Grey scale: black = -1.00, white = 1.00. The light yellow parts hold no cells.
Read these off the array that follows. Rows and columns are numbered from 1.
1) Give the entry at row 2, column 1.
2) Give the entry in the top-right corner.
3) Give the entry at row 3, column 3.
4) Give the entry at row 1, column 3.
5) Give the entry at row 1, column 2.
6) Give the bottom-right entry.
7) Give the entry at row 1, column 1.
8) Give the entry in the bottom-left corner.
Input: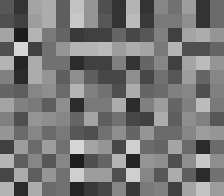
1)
-0.38
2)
-0.16
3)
0.41
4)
0.29
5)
-0.60
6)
0.23
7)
-0.32
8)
0.41

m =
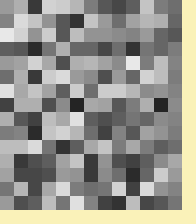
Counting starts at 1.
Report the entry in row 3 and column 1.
0.82
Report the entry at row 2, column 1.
0.03
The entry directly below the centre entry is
-0.26
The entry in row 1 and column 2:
0.37
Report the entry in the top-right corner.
-0.14
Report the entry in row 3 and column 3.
0.15
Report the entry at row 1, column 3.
-0.55
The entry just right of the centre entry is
0.27
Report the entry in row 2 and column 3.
0.54
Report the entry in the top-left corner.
0.21
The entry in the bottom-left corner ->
0.21
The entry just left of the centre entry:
-0.72
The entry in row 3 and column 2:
0.65
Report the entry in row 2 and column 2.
0.71
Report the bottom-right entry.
-0.08

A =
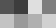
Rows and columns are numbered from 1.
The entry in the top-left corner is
-0.35
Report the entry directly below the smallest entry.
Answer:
0.21
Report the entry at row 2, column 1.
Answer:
0.53

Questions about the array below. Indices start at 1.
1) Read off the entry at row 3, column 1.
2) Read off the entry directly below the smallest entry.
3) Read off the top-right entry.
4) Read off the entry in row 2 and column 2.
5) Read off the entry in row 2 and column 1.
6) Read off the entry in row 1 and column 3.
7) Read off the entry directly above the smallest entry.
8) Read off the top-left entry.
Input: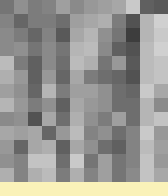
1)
0.08
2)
-0.36
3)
-0.30
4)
-0.20
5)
0.03
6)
-0.03
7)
-0.36
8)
-0.08

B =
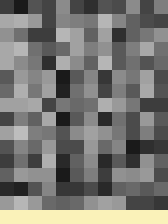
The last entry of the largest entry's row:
-0.41
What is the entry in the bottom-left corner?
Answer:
0.20
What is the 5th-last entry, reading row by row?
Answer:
0.26
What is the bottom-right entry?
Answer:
-0.57
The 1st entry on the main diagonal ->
-0.52
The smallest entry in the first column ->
-0.68
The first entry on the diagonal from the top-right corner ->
-0.01
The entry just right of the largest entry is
-0.01
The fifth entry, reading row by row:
0.09
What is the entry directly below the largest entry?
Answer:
0.04
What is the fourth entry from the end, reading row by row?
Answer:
0.20
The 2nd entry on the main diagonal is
0.37
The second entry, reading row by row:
-0.80
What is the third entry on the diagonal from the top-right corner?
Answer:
-0.24
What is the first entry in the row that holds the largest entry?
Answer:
0.26

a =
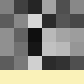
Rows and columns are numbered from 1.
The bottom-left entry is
-0.28
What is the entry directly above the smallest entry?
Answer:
0.69
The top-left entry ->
0.01
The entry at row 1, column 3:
-0.71
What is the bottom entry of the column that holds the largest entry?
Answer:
0.63
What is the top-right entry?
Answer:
0.07
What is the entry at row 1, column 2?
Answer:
-0.50
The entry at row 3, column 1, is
0.13
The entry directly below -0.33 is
0.29

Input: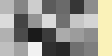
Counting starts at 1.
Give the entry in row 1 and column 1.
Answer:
0.44
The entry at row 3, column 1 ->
0.39
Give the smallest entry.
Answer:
-0.80
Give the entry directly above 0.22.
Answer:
0.55
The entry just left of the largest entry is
0.28
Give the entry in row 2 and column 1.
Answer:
0.72
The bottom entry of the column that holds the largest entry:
0.89
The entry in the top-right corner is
0.10

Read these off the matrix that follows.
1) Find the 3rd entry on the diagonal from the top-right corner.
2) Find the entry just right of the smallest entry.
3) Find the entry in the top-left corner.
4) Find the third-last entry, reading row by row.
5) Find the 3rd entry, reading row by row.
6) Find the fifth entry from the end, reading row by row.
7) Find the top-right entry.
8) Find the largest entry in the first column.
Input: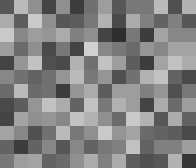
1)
0.28
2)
-0.06
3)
-0.32
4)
-0.32
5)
0.12
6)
-0.27
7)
0.40
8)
0.58

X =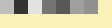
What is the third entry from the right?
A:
-0.31
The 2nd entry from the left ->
-0.60
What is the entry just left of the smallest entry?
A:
0.48

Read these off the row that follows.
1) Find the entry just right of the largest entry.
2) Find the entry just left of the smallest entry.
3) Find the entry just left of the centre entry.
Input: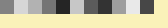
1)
-0.44
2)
-0.08
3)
-0.71

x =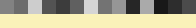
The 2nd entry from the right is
-0.65
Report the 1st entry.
0.02
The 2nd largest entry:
0.61
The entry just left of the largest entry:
-0.25
